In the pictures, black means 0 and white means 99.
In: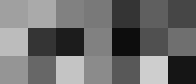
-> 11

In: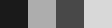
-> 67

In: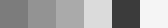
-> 57

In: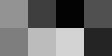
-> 24

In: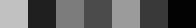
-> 22

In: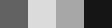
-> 65

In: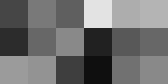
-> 17

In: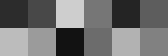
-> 17
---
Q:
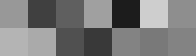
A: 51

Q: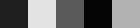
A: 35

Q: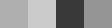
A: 79

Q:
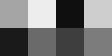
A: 41

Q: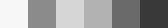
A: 69

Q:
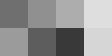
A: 36
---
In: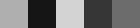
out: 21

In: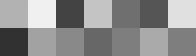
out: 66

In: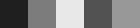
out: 32

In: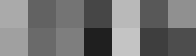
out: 24

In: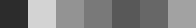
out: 40

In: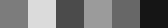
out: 40
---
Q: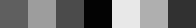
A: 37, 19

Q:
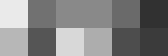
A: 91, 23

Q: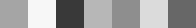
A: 64, 40

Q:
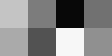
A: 76, 56

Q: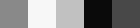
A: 53, 28

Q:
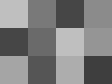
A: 74, 24

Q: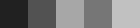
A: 13, 75

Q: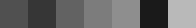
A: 31, 72

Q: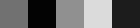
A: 44, 11
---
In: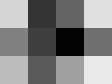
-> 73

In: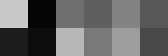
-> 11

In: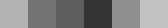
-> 69

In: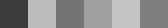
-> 23

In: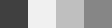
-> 25

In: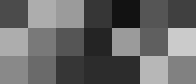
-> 53

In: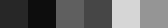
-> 15
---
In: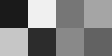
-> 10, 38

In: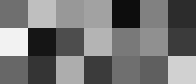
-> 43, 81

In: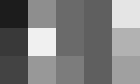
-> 11, 62

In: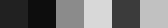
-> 13, 75

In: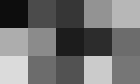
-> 5, 46

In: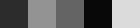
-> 17, 85

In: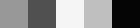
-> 59, 2

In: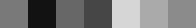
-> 47, 54

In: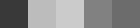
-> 22, 42

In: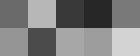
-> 41, 82
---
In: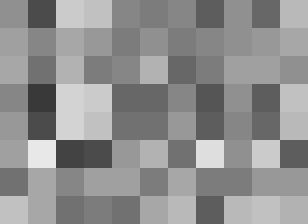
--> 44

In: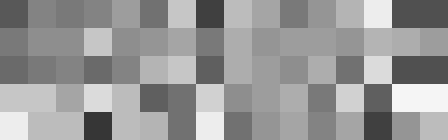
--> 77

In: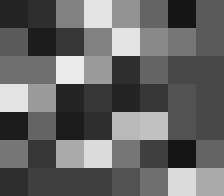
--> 46

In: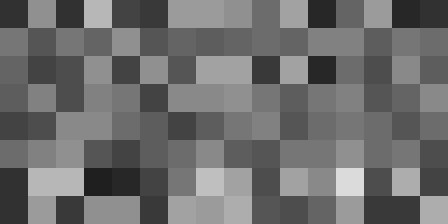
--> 19

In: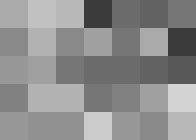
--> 50

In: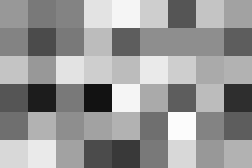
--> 43

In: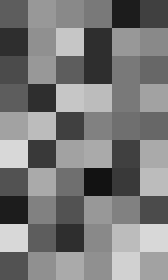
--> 84
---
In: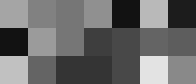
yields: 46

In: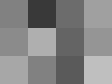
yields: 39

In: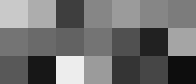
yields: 38

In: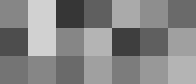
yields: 52

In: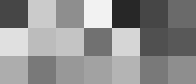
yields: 76

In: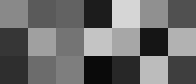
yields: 45
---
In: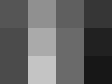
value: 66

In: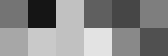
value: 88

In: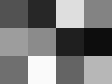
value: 54

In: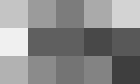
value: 37

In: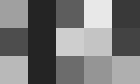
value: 80

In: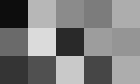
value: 16

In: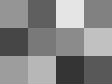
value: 47

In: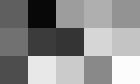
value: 20
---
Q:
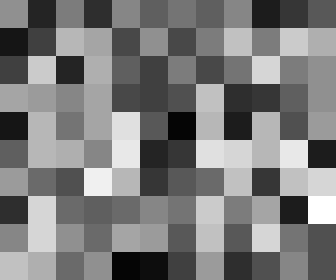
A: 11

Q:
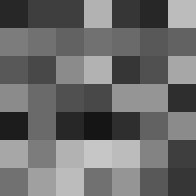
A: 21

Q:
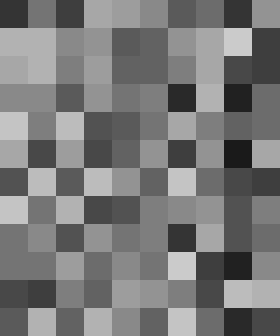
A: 42

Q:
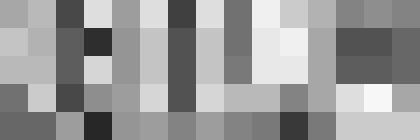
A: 51

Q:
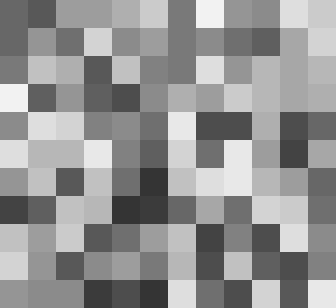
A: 54
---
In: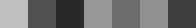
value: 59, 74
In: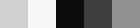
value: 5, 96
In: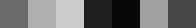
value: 12, 79
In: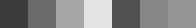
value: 88, 88
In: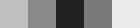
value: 13, 91
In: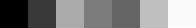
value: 48, 97
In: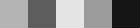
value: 89, 89
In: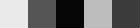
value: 2, 91
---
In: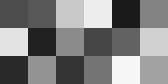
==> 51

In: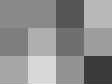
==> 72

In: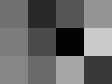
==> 58

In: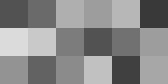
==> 22

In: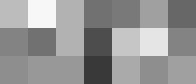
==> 40

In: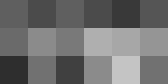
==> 33

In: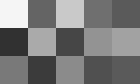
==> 35

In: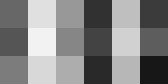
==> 23
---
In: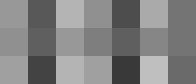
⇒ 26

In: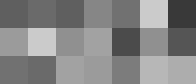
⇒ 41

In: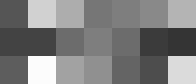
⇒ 98

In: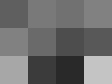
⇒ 23

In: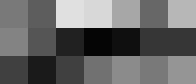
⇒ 10

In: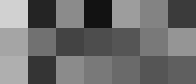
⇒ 20
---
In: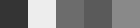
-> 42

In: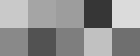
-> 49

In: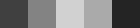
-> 81

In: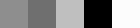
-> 74

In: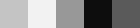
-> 59

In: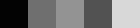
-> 57

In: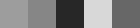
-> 15

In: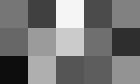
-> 33
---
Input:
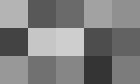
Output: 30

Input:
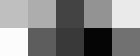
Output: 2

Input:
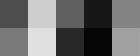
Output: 2

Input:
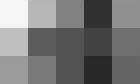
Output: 26

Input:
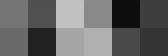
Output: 28

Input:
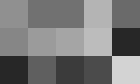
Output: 73

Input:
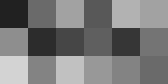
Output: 21
